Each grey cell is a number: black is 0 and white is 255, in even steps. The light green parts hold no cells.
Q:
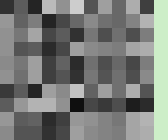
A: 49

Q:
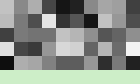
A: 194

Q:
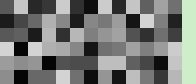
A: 88

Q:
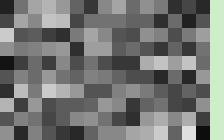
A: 33

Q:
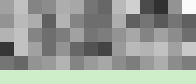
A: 161
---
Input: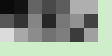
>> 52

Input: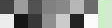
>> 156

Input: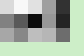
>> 89

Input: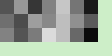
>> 76

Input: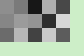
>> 155

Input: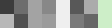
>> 109
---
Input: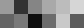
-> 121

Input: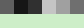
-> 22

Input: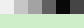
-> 198

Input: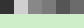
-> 207

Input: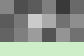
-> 127

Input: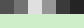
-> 115

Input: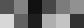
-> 98

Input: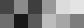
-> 24

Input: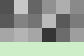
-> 180

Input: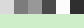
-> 124
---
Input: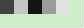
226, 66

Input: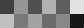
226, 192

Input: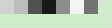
115, 210

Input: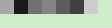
204, 167

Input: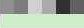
97, 144

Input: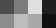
31, 140

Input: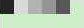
87, 37

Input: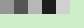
209, 150

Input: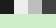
66, 28

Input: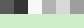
158, 90
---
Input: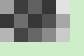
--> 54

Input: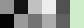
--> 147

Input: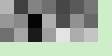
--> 151

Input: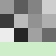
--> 58

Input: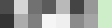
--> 76

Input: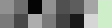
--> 145

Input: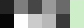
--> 35

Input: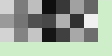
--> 154

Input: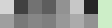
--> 213
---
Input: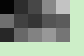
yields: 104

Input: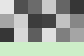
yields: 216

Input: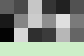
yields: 216

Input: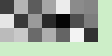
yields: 201

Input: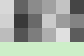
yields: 84

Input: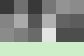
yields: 126

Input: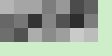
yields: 82

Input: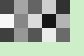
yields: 151

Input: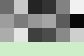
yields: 229

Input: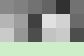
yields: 150
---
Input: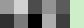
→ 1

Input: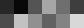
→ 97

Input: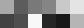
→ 37

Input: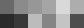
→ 133

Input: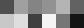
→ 244

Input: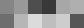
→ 190

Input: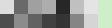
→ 52

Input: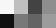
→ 121

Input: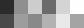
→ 178
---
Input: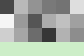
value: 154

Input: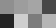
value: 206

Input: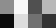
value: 221

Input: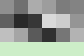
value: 41

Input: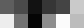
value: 114

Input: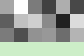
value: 192
